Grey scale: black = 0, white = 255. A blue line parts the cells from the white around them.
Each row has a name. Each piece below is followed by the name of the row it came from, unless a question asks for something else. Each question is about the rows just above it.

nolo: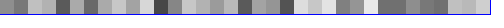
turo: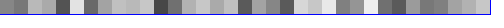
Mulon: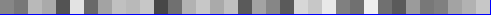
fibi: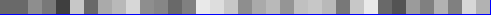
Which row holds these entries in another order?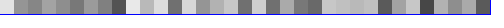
nolo
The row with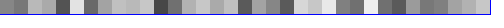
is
Mulon

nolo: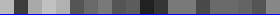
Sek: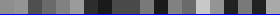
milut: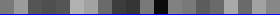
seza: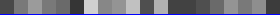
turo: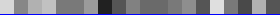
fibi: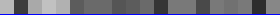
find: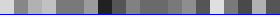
turo
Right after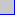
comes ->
[148]
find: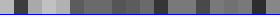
fibi
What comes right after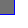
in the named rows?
[121]
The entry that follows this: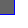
[85]
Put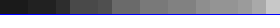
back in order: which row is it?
Sek

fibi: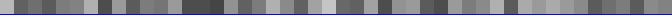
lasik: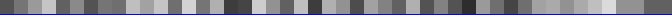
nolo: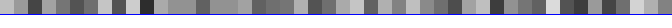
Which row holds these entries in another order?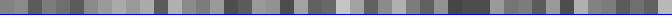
fibi
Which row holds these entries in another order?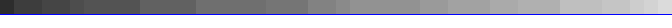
nolo
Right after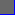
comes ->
[97]

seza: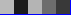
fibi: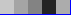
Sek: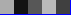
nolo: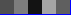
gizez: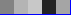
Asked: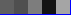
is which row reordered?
nolo
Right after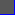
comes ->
[186]
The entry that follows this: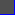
[125]
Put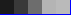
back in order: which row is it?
seza
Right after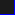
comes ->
[180]
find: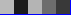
seza
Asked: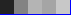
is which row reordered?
gizez

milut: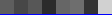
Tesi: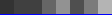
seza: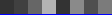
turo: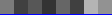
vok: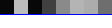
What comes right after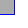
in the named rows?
[110]
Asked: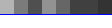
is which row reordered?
Tesi
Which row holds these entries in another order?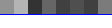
Tesi
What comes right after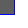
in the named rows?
[71]
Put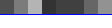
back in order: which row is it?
Tesi

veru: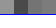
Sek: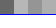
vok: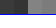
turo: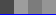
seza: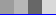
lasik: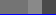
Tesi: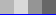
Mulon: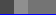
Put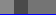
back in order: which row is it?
lasik
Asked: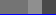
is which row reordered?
Mulon
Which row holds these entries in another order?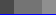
Mulon
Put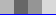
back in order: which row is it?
Tesi
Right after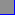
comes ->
[116]

